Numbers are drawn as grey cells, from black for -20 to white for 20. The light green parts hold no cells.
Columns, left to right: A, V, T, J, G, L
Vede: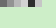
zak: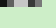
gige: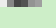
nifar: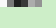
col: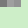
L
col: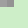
L
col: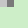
L

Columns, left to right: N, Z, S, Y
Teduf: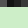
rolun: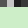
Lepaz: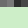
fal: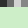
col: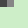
Y
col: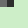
N
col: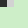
S

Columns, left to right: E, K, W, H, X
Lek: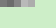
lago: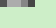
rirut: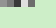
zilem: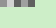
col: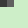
W
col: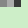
W
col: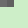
X
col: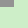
E

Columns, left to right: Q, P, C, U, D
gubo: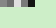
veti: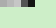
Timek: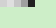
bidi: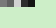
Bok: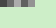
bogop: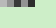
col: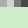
Q
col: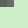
P
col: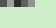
U

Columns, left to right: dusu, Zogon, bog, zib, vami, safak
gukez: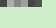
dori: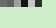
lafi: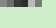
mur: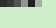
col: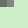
dusu
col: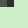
safak
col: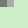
safak
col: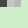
vami

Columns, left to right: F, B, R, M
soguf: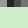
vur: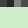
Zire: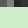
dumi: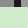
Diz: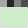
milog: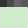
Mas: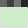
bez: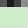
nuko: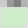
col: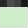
B
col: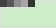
F
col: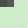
M
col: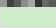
F
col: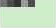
M

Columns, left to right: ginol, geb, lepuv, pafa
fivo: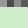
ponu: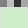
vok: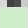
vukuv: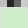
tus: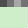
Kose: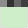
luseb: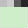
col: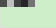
geb
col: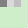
ginol
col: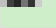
geb
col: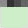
lepuv
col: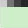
pafa
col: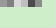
ginol

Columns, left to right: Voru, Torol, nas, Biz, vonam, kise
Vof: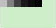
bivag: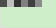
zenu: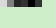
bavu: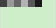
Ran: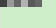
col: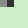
kise
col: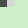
Voru
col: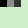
kise
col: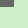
nas
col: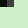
vonam

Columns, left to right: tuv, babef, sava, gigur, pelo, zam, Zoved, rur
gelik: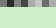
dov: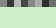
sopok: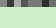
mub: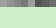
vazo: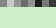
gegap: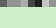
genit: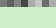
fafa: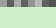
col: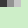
babef
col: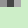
pelo
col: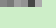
pelo
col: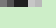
zam

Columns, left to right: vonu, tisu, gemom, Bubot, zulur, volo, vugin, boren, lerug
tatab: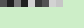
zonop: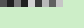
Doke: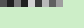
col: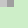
lerug
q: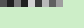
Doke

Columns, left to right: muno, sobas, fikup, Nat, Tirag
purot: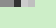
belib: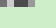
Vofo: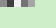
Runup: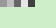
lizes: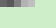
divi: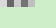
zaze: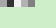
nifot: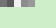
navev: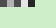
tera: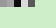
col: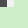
fikup
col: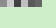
sobas

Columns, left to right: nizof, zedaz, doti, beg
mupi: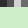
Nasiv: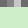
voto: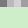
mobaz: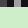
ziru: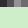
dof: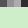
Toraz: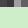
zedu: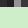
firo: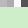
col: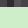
nizof
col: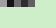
beg
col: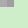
doti
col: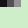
zedaz

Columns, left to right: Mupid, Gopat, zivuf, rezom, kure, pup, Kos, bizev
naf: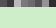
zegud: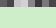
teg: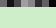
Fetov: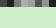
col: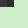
pup
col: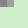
kure

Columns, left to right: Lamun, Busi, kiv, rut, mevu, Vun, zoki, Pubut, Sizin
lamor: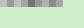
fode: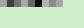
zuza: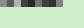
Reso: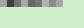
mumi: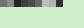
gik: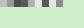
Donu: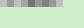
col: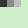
Sizin
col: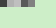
zoki
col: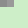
Busi

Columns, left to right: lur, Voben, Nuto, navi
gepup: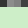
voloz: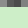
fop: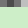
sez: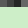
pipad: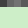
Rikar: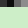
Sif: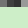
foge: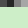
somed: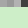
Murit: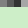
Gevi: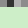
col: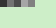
lur
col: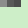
Voben
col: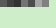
lur

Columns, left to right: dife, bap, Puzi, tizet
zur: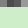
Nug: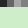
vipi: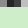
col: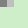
tizet
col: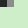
dife

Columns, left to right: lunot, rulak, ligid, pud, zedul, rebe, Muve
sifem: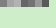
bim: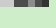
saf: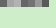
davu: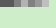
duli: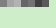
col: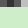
Muve
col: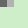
pud
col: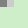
lunot
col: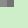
zedul

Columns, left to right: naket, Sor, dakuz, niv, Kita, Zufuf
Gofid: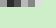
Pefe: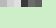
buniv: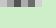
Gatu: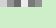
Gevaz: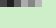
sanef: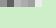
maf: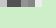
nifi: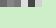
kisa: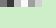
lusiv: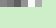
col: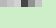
naket
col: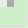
niv
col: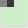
Sor

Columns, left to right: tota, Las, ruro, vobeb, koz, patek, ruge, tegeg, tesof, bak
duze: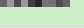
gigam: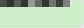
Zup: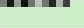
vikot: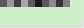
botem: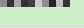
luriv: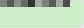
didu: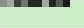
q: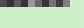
gigam
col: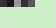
Las
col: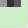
Las
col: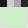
patek

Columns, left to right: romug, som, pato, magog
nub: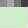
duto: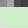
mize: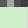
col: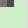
pato
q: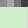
nub

